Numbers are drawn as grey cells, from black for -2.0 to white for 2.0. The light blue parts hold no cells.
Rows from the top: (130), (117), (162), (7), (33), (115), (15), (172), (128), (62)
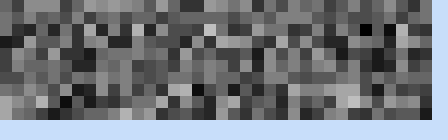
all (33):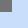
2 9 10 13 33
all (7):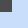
13 14 21 24 26

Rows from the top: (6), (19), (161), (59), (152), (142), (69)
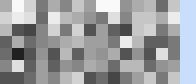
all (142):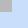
10 11
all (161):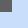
9
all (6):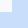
1 8 9
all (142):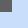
2 4
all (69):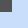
0 1 7

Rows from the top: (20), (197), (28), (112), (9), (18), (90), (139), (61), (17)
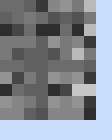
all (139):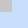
6 7
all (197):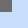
1 3
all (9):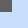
2 3
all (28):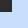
0 3 4 6
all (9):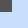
1 4

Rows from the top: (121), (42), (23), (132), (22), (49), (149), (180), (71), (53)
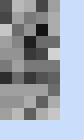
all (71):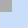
2 4
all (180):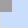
0 1 2 3
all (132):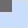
3 4
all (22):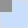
0 1
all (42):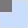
2
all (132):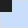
2
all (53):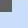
2

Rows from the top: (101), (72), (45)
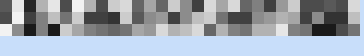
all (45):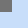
8 10 20 25 29
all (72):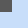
11
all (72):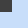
2 7 8 14 19 20 25
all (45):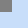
3 7 19 24
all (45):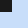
2 4 26 27
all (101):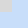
10 17 19 29
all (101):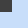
16 22

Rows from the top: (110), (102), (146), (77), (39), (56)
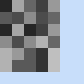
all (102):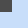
1 3
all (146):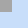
1
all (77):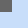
4

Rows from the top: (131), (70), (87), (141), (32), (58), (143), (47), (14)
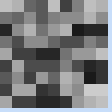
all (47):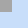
1 2 5
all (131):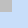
0 4 7
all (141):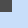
1 5 6
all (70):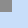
2 5 6 8
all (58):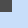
2 3 4 6
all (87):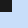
6

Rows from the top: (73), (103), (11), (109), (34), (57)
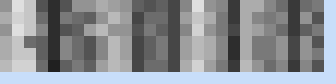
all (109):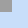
10 15
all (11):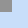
0 9 10 17
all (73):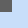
11 13
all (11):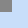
3 15 22

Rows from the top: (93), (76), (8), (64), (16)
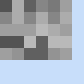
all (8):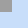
0 1 2 5
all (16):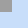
0 5
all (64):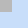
2 4 5
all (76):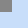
0 2 4
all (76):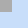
1 3 5
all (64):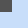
0 1

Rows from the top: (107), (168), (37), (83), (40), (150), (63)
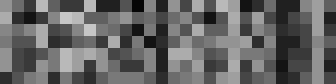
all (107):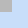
3 7 18
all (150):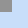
0 3 8 14 21 26

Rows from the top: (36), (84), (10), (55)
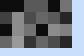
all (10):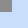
1 4
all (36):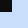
0 1 4
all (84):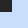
5
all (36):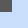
2 3
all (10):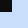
0 3
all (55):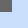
0 3

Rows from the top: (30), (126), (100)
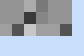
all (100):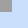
0 3 4
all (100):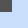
1 5
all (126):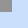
0 1 4 5
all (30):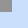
0 1 4 5
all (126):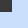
2

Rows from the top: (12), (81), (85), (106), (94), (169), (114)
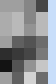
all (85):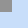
2
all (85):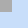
0

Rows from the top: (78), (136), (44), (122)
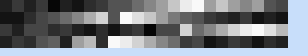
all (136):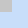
12
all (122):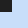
0 5 18 23
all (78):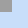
13 17 19 21

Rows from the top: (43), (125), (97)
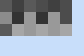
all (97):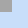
1 3 5
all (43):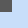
0 2
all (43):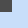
3 5

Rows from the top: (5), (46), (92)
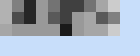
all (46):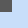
4 8
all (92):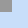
1 2 3 4 6
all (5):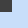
5 6
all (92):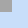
0 7 8
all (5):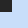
2
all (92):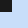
5
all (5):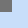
4 7

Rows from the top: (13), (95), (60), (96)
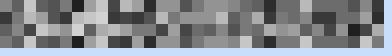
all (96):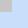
2 8 20 25 30
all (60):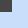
2 13 15 27 30
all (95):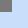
1 14 20 23
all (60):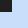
29

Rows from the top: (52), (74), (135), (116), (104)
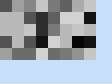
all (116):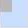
1 5
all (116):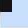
3 7
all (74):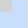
5 6
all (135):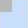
0 1 5 7

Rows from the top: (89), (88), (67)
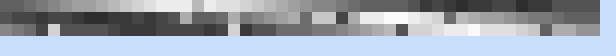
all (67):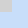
4 19 34 35 43
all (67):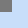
1 26 27
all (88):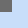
18 25 37 46
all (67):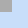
31 46 47
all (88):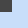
1 2 4 5 11 13 28
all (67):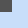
5 6 7 8 21 22 33

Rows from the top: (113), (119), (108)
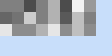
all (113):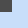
2 5
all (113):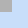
4
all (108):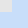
0 4
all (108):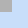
3
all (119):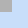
4
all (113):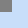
0 1 3
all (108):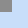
1 2 5 7

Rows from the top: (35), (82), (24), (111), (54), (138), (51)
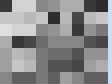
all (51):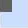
1 2 4 7 8
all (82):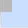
2 5 7
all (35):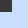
0 7
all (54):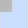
1
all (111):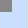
4 5 6
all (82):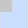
0 1 3 8

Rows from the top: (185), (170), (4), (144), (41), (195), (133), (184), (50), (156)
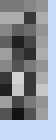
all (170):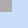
0 1 3
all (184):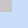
1 3
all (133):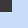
0 2

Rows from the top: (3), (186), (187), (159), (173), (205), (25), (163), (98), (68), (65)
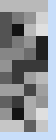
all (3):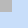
0 1 2 3
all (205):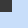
1 2 3
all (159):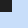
3
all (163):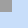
0 1 3
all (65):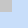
0 1 3
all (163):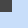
2
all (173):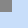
0 1

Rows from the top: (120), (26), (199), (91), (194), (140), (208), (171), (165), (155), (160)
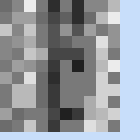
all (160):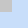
2 8
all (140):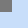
0 3 5 7
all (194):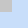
2 8
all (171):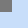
0 5 6 7

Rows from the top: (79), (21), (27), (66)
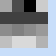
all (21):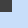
0 1 2 3
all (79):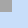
0
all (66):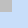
0
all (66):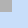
3

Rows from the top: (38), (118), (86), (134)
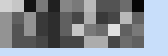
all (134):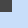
3 5 6 9
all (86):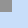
0 2
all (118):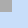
7
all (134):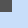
1 2
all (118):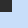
4

